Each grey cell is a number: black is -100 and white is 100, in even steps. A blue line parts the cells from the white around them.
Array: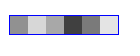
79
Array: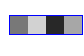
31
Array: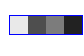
-73
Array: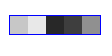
13
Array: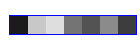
-52
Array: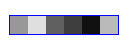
46
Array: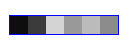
10
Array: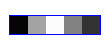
-60
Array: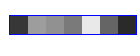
-67
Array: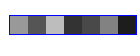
-77
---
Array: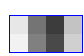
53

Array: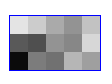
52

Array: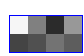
19

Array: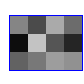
-15

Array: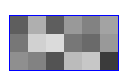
28

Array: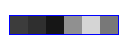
-6

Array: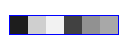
32
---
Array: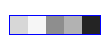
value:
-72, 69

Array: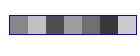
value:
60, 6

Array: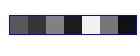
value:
-87, -32

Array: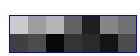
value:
-12, -50

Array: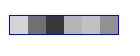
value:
14, 67

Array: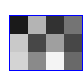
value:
-9, 66

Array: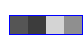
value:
12, -33

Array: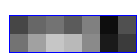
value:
-37, -10
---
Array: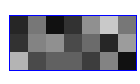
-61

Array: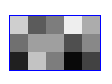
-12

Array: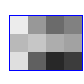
45

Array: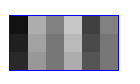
-76

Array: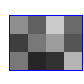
-51

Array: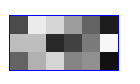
48
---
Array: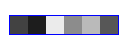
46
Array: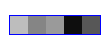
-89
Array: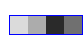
-67
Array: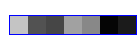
-96
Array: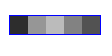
2
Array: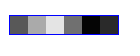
-96
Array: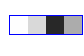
-69
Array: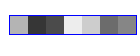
-15
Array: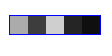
-71
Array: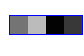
-98
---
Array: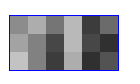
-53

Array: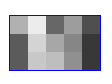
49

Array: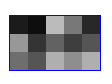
37

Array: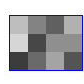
29

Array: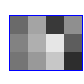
56

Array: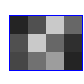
23

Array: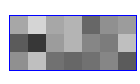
-11
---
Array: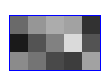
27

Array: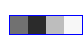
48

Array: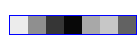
56

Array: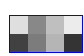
50

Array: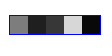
69

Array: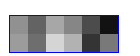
-40

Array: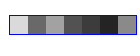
-72

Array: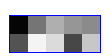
18

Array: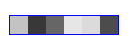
72
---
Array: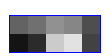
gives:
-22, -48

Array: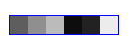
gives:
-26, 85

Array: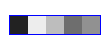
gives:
-73, 14

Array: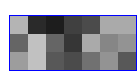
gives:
41, -31

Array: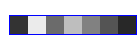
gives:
-60, -69

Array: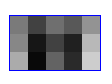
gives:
-4, 61

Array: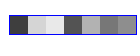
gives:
-51, 11
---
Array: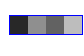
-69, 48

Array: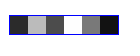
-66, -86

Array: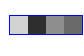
65, -18

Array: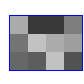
34, -36

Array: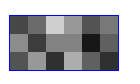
-44, -62

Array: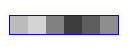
47, 11
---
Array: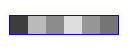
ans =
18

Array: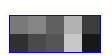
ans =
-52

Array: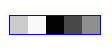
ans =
12

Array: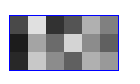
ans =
38

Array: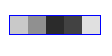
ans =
76

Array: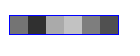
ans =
-1

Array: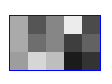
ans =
-41

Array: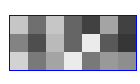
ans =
-49

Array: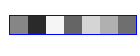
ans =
67
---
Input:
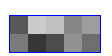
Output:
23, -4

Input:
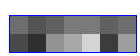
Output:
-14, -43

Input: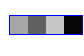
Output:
-95, 30

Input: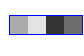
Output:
-15, 34

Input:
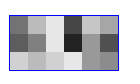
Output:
30, 64

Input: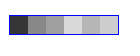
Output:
61, -58

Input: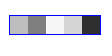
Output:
-63, 49

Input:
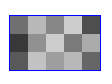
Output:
-39, -30

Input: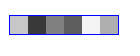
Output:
37, 56

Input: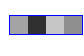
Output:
12, 29
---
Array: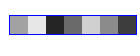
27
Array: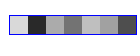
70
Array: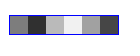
-2
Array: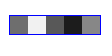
-14
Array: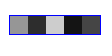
18
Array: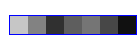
55
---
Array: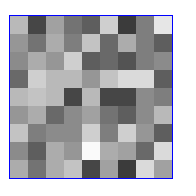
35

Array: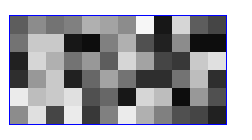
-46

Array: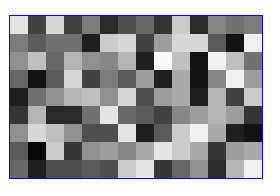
-38

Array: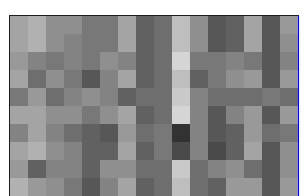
12

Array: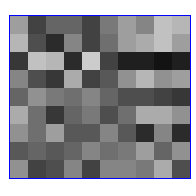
-39
